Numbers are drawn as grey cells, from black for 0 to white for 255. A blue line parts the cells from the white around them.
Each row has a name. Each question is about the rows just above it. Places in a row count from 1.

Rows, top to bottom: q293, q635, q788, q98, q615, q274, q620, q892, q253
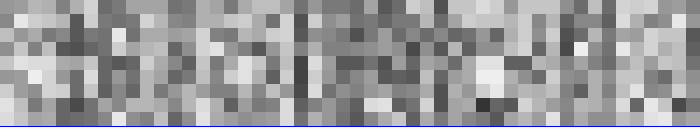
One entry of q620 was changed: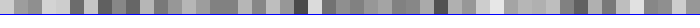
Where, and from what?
44, [129]
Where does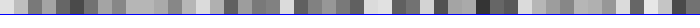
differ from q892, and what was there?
38, [211]
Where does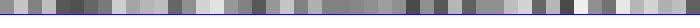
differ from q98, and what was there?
8, [114]

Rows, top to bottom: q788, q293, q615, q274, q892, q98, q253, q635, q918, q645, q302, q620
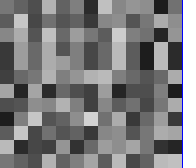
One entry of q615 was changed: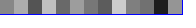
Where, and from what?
12, [37]
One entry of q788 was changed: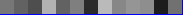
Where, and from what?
8, [192]
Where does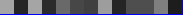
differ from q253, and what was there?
6, [78]
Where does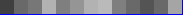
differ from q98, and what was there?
13, [172]
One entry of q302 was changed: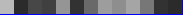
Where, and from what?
13, [37]
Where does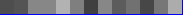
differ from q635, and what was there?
3, [142]

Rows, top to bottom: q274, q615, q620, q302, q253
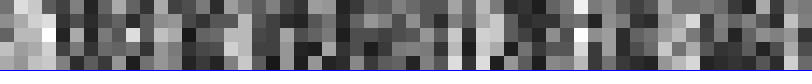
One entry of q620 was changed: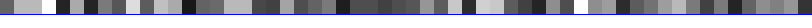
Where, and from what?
46, [99]
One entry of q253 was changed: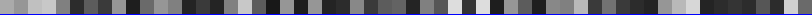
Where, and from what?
11, [114]

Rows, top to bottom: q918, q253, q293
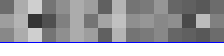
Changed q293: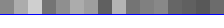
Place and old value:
11, [122]
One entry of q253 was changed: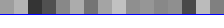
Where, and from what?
5, [128]
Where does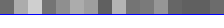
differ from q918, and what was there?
15, [88]
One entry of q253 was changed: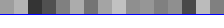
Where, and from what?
12, [136]
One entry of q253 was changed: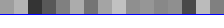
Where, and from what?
4, [80]
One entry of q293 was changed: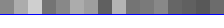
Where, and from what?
5, [143]

